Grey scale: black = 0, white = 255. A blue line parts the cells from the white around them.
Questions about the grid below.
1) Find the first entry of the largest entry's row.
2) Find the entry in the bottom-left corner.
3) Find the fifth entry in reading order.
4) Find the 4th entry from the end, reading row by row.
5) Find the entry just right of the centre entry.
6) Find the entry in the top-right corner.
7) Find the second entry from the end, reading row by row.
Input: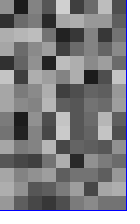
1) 145
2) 152
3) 208
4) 123
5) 86
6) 78
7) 115

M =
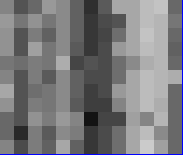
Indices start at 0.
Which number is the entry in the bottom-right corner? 104
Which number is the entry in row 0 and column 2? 104
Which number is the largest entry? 203
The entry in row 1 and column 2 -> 146
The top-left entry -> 132
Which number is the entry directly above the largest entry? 188
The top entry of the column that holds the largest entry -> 188
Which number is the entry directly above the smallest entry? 62
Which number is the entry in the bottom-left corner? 132
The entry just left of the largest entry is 167
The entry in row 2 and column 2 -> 124
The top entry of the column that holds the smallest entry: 47
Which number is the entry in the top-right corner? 104
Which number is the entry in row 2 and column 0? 146
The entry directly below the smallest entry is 55
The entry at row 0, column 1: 83
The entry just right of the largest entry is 160
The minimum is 19
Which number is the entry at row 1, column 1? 118
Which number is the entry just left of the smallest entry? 132
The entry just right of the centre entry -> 75
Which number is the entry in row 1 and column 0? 153

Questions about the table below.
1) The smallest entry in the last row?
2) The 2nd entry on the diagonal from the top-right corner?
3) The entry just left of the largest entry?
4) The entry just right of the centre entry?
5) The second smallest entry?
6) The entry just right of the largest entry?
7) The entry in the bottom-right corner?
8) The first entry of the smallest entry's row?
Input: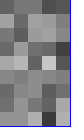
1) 58
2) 155
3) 99
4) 198
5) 65
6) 86
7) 176
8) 148

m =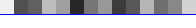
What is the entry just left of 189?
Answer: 96
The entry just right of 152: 59

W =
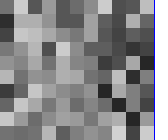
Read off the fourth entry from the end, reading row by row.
133
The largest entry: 210
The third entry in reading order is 86
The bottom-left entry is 114
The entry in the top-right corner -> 190
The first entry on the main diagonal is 114
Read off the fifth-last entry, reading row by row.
146
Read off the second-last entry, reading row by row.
67
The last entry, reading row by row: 204
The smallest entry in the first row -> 79
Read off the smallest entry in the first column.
46
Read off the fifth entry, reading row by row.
86
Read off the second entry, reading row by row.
204
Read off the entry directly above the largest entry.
175
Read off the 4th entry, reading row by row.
154

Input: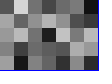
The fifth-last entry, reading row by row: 130
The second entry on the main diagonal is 100
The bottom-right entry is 43
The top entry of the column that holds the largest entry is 213
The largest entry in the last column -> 186
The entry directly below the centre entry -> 93
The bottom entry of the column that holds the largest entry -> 23
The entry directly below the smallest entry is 57
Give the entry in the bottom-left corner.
159
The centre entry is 29

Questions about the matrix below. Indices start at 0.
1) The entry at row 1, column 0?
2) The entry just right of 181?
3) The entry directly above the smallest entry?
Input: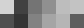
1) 79
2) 94
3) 65

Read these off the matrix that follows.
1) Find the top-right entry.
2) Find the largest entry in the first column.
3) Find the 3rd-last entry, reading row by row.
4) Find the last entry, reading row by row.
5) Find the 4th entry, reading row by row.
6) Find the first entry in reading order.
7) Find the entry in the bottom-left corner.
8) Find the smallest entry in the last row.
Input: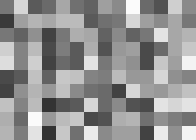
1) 138
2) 221
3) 235
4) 243
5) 106
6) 119
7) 180
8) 51
